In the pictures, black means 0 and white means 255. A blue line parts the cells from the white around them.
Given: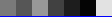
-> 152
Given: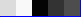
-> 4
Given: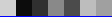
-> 48
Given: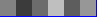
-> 108
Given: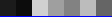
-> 208
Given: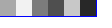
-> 124
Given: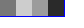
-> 156
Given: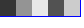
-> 232
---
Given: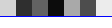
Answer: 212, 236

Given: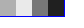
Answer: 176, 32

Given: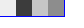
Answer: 238, 141

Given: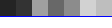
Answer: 36, 190

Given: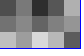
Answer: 78, 92

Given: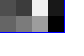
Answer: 78, 1

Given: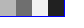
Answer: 183, 33

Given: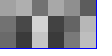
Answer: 162, 190

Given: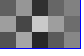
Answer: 96, 135
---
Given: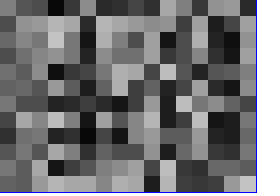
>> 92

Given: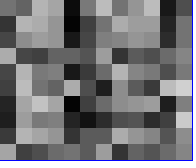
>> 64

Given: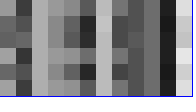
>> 60

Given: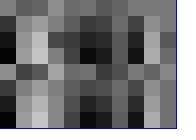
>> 156

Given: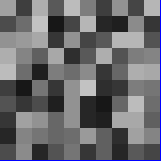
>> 139

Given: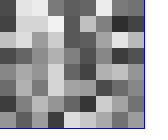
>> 94

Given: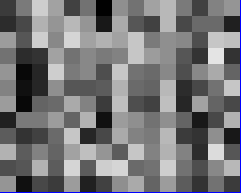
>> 16

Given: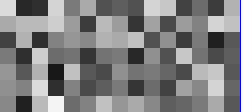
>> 32
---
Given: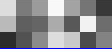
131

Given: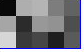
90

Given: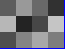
125

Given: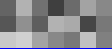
128

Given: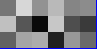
106

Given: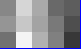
56
